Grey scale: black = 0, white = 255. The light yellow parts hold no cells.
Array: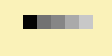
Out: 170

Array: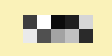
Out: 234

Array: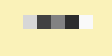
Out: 215

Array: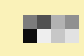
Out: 226

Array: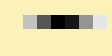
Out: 194

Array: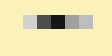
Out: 189

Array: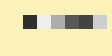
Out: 205

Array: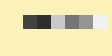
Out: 201

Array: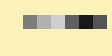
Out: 176
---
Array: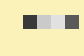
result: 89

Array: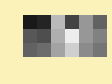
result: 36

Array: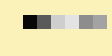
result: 90

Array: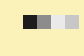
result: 140

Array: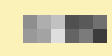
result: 80

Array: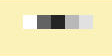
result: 99
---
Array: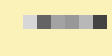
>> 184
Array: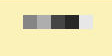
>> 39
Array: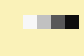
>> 88
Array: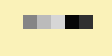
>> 7
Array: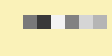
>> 213
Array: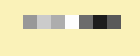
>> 29
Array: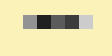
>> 60
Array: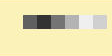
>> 239
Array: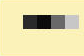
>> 105
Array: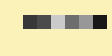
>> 152
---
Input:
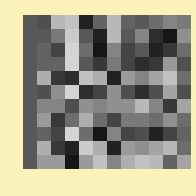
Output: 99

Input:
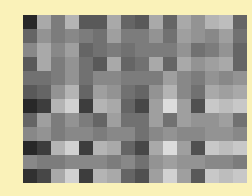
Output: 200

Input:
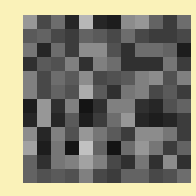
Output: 99

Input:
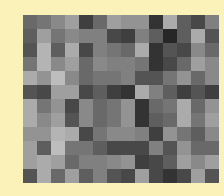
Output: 105

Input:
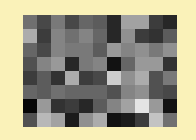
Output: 72

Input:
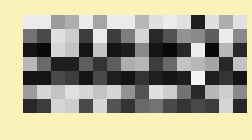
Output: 20

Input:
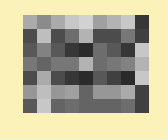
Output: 199
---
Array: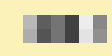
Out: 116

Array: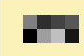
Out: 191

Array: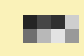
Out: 227

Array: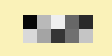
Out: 53

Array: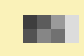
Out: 113

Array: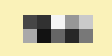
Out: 102

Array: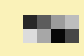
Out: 7
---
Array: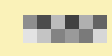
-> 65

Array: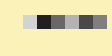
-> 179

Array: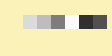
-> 251

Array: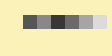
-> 106

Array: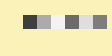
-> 107

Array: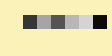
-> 183

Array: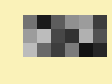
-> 144

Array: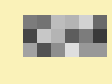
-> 180

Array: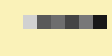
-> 69
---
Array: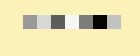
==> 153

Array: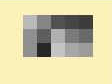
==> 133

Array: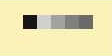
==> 128

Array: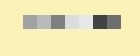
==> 162

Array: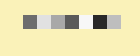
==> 168

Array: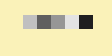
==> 150
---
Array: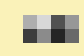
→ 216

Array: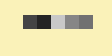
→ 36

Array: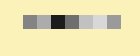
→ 172

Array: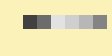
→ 108

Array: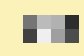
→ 187

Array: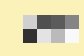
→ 80
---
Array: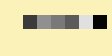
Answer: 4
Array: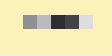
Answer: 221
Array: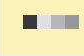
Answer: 152
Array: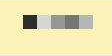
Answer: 182
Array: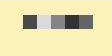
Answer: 101
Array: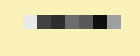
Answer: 159
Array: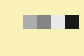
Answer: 25
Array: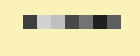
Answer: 94
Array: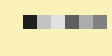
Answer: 129
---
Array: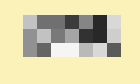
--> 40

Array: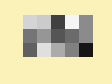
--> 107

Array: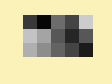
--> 38

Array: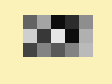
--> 13

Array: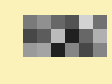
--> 103

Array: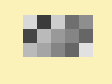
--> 133

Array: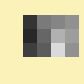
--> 177

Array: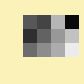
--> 152

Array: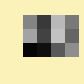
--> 194
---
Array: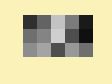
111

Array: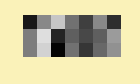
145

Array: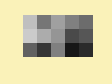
42

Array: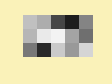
213

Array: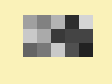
34

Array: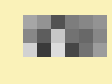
156

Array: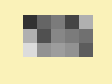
92

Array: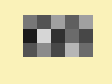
107
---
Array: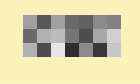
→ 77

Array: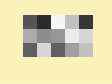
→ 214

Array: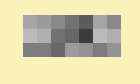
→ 125

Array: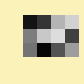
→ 7

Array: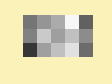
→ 159

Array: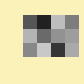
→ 200
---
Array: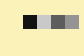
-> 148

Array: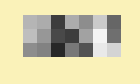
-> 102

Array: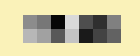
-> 128

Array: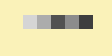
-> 62

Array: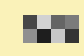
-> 123

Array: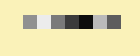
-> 93

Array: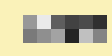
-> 48
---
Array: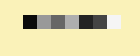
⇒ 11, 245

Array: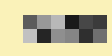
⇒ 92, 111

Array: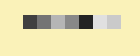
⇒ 64, 202

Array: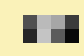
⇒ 80, 9

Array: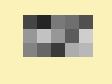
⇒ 69, 184

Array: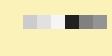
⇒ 204, 148

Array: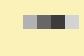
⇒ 178, 211
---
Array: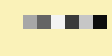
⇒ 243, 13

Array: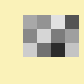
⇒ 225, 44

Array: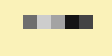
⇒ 205, 21

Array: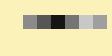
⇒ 200, 21

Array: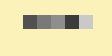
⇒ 201, 60

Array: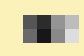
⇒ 221, 23
